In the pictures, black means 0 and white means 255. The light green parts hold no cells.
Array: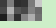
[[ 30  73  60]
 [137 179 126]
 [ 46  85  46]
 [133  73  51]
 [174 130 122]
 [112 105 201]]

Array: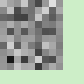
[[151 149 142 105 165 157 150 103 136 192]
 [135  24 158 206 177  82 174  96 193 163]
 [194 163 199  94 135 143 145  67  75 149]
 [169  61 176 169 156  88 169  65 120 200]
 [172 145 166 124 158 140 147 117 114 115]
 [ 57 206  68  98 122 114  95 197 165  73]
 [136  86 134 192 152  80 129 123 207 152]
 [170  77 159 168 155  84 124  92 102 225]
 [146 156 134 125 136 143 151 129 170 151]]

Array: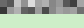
[[ 55 105]
 [154  87]
 [177 197]
 [ 98 146]
 [ 87 221]
 [155 163]
 [ 75 176]
 [137 135]
 [163 152]
 [152  88]
 [160  63]
 [111 165]]

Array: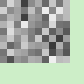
[[131 117 185 161 119 178 136 208 134]
 [ 81 206 103 199 220 205 179 141 212]
 [149 169 131 144 170 125 164 161 172]
 [137 161 202 189 159 235  63 122  64]
 [174 126 164 125 129 150 160 192 140]
 [168 114 153 201 103 132 149 135 172]
 [ 98 199 160  87 200 117 102 237 105]
 [239  78  58 169  96 214 233 136 198]
 [187 137 175  62 139 115 162 231 120]
 [193  87  96 157  88 110 186 187 189]]

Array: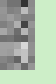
[[120 133 160 161 113 167 128 146 150 139]
 [138 123 156 161 116 144 140 157 129 115]
 [156 100 186 169 101 109 175 143 134 115]
 [106 194 194 215  96 182  68 128 188  52]
 [149 122 145 144 134 137 149 129 143 139]]

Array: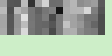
[[169 165 165 186 165]
 [ 88  86  86  78  86]
 [153 148 148 183  84]
 [217 188 223 164 188]
 [117 119 117 117  49]
 [104 104 104  97 163]
 [117 102 123 118 210]
 [ 74  86  74 129 109]
 [122 123 122  20 110]
 [172 195 167 171 166]
 [175 162 162 181 182]
 [140 151 141 182 141]
 [125 120 115 215 149]
 [122 102 115 127 157]
 [ 76  76  76  84  90]]

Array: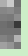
[[160 130 113 111 124 134 174]
 [148 121 113 104 121 139 202]
 [121 179 112  57 141 124 112]]
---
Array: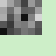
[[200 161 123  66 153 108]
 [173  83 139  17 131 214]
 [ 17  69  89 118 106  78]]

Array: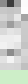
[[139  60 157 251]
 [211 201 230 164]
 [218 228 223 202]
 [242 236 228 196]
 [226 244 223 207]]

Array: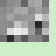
[[125 140 145 100 160 169 120]
 [144 164 144 150 152 219 184]
 [142 221 237 229 154  98 186]]

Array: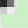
[[ 41 115]]

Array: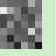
[[117 103 102  97 171 116]
 [ 76  91 125  95  74 135]
 [134 110  88  91 210 108]
 [125 107  41 162 104  22]]

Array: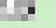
[[155 253 163 170 153]
 [188 177 178 144 202]]

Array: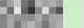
[[128 163 198 114  87 182 162 174 152]
 [131 163 150 145 142 168 138 164 163]]
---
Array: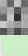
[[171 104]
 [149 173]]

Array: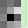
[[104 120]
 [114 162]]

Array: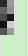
[[ 41 154]
 [100 144]]

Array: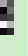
[[166  87]
 [  8 113]]

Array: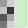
[[156 210]
 [196  53]]

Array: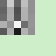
[[109 204]
 [100 170]]

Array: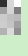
[[ 48 215]
 [159 212]]

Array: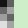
[[ 19  97]
 [103 163]]

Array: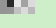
[[148  42]
 [148 150]]
